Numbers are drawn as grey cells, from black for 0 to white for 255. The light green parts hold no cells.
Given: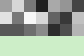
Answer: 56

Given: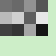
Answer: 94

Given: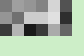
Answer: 224

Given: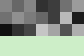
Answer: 186

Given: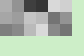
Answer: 116

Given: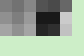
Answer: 25
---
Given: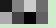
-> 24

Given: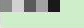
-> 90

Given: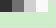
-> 112

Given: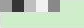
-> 136

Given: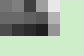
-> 43

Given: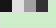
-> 51
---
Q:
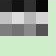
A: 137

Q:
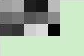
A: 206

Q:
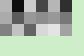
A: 100

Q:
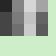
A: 203

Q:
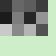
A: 180

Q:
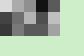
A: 90

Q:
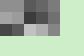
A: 193
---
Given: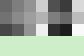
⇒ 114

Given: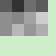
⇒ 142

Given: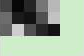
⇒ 109

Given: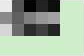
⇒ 138

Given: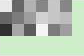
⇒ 102

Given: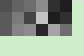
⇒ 90

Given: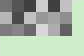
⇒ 182
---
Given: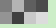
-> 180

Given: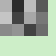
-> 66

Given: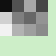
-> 127

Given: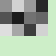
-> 27

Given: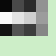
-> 227

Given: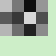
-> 56

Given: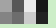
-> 87

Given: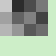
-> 99
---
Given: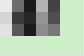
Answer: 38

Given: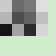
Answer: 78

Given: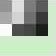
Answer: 210

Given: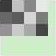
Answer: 91

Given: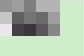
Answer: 117

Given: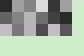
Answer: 110

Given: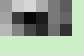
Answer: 27

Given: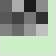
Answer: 67

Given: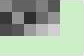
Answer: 47
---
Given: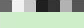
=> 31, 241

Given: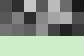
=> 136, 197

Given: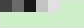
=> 25, 225

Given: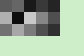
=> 200, 200

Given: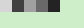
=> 160, 214

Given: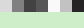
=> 86, 249

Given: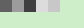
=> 63, 220

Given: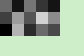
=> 84, 209

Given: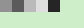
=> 186, 222

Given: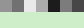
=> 171, 233
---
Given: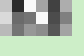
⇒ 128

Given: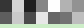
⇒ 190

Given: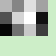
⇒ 17

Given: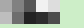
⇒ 76

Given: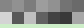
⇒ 167

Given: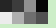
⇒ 81

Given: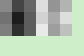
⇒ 222
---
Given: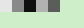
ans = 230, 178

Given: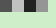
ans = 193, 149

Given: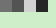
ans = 210, 113

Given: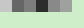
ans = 199, 160

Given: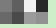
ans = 241, 155

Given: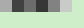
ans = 202, 171

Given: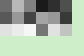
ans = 246, 235

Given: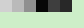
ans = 209, 186
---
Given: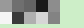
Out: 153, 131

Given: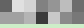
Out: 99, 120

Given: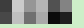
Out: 61, 31

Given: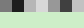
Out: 122, 194

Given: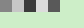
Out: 133, 89

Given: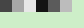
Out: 69, 188

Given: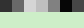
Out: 49, 70

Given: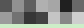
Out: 85, 206
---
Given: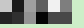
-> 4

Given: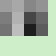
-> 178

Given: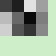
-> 104

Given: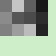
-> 86

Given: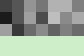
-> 190

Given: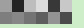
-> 94

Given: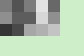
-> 93
